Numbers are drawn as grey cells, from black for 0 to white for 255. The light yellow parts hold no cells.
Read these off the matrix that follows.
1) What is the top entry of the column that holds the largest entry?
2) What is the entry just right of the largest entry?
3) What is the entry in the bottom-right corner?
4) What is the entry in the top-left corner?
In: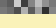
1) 205
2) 63
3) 133
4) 108

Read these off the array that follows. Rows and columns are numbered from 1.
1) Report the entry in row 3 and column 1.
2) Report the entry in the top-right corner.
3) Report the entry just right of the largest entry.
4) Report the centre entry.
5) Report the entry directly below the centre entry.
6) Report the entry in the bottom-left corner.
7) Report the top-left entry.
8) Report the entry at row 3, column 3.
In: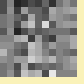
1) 116
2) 116
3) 131
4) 156
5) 168
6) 116
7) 76
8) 101

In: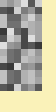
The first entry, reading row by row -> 177
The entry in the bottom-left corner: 88
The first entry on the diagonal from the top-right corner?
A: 208
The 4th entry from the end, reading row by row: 208
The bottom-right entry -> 88
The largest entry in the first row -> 222
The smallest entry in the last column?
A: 57
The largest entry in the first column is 222
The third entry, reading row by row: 177
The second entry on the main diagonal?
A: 72
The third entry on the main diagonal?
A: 101
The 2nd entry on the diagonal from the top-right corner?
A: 152
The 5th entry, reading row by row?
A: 88

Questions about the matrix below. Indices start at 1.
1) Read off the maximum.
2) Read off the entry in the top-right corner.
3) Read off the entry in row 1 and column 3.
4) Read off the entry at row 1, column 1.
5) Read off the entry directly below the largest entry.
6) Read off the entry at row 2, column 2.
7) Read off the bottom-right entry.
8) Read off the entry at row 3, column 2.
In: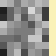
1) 215
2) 170
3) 124
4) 186
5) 155
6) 100
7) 100
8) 100

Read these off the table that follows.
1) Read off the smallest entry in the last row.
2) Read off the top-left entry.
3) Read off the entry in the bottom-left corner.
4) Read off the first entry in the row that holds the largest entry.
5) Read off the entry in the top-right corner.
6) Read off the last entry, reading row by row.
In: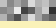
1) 80
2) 193
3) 179
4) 136
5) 151
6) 96

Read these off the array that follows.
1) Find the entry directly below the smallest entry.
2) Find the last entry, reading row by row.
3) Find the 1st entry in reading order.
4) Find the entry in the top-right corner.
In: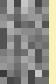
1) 140
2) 111
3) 99
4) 124

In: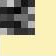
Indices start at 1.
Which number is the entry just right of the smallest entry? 74
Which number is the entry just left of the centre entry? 61
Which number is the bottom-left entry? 183
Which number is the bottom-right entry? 61
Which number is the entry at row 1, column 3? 86
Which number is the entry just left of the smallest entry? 21
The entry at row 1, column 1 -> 139
